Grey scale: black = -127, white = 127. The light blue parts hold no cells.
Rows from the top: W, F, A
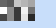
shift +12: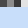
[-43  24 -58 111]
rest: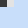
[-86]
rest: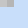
[38]
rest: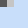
[53 38]
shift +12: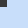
[-58]
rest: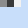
[-14]
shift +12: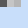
[-27  81  65]

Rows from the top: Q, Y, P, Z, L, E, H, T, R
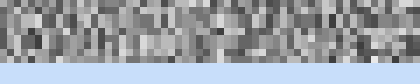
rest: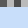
[ 20 -38  20  20  20 -11 -11  44 -11  72  32   5  44  44 -26 -65  72  58
  72 -38 -11 -38 -26  58   5 -11  58 -38  44 -11   5  20 -11  58 -38  32
  72  58  72  44  58  88  32  72]
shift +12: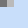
[ 1 70]
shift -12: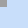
[20]

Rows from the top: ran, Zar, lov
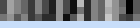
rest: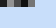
[ -83    3  -25   46   19  -10 -126  -39]
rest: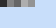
[ -10 -126  -39]
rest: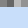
[ -25 -126  -39]
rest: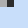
[  3 -25  71  19 -53 -69 -10]
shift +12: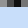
[ 31 -41 -99   2]
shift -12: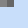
[ -9 -37]

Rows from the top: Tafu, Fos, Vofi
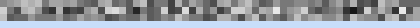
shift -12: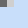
[-35  67]
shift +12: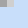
[48 91]
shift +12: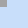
[48]
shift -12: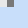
[ 92 -19]

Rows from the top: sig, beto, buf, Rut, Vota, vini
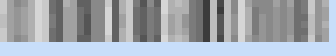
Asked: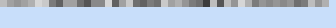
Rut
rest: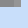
[  9  21 -16  -4  73  21  33]
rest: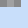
[ 33 -16  -4  73  21  48]

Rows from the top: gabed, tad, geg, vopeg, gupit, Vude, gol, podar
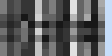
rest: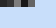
[-104  -58 -104  -88  -27  -88 -104 -104  -42]
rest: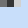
[-42 -27 -88 -74  26 -58 -58 -88 -14]
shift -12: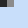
[-100   -1]
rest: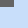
[ -58 -104   54  -27   40 -104   11]
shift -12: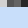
[  69  -54  -39 -100]
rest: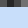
[ -88   11 -104  -42  -88  -74  -14  -74 -104 -104  -42]

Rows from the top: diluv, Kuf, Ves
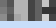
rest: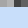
[ 80 -59]
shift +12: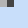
[ 64 -47]
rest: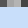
[-30  80 -59]
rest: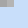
[-59 -30  80 -59]
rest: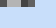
[ 68 -59]
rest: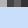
[-75]
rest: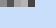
[-30  80 -59]

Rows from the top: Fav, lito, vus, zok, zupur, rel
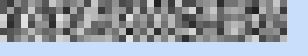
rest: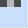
[ 42 -25  30 -53 -12  30  83 -69  30  70 -25  30  42  30 -69 -94  55   4
  42 -69]
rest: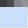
[ 42 -25 -12   4 -12   4  70 -40   4 -12  17]
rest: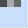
[ 30 -53 -12  30  83 -69  30  70 -25  30  42  30 -69 -94  55   4  42 -69]

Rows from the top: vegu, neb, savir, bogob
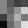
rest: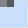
[-64 -52]
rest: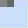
[19 77]
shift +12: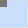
[3]
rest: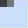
[49 -9]
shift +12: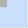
[61]
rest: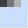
[-9]

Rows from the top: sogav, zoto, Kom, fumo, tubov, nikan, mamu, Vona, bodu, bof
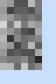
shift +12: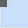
[-20]
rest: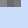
[8]
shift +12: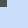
[-34]

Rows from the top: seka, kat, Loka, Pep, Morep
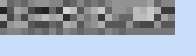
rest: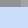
[-24   5   5]
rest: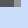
[-40 -55 -55  19 -40 -40]
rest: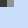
[ 35  35 -40 -55 -55 -24 -40  47  35 -40   5  19  47 -40 -40 -40  19 -40
 -55 -55  19 -40 -40]
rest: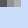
[ 72 -24  19  19   5  60  47  72  47 -69 -69]
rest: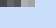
[-40   5  19  47 -40 -40 -40  19 -40 -55 -55  19 -40 -40]
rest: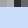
[ 19  -8  19 -69  47   5 -24 -24  60  60  72 -55  35   5]
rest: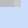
[-55  35   5]

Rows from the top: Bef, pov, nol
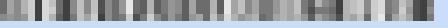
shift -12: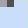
[ 24 -59]
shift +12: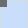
[-7]
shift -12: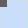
[-44]
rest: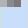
[-63  50  64  76  10  76  89  -6  10  64  36 -47 -63  -6]
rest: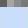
[-47  50  36  64 -19  76 102 -19  36  64  36 -47 -63  -6]
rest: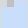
[-19 -63  10  64  10  64 -47  10 -19  22 102 -19 -32  50 -32  -6  22  10
 -32  36 -19 -19  50 -32 102  36  64  10  36  -6  -6  22  50  36  64  -6
 -32  50  10  -6 -63  50  64  76  10  76  89  -6  10  64  36 -47 -63  -6]

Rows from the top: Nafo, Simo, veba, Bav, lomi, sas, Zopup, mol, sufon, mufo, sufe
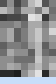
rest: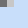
[14 28]
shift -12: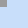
[16]

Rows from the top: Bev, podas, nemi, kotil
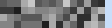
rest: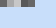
[-39 -12  71 -12 -53  29 -69 -81]
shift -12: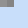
[ 5 -8]
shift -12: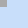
[30]

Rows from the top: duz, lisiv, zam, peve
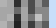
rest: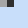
[ 22 -50  22 -34]
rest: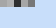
[66  8]
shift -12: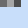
[-32  26 -62]
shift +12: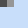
[-38  34]
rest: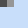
[-34]

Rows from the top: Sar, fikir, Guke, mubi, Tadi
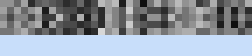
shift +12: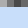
[ 57   2 -41 -11]
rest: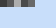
[  3 -23  45]
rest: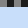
[-10 -83]
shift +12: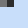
[  2 -71]

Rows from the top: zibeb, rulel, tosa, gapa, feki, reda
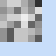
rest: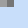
[ 93 -25  18]
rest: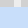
[-25]
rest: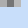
[18 93]
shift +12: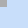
[57]
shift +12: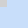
[93]
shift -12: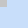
[57]

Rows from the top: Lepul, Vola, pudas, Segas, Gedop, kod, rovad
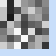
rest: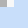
[-48  93 -61 -32]
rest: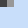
[ 50 -74]

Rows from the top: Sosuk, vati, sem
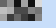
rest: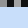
[90]
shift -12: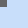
[-37]
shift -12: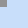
[7]

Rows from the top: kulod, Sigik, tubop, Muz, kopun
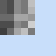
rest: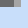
[37 23]
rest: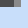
[-6 78]

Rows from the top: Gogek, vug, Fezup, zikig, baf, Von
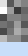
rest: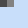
[  2 -12]
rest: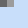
[-40]
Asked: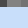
Fezup
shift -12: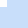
[113]
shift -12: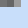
[-24 -37  16]

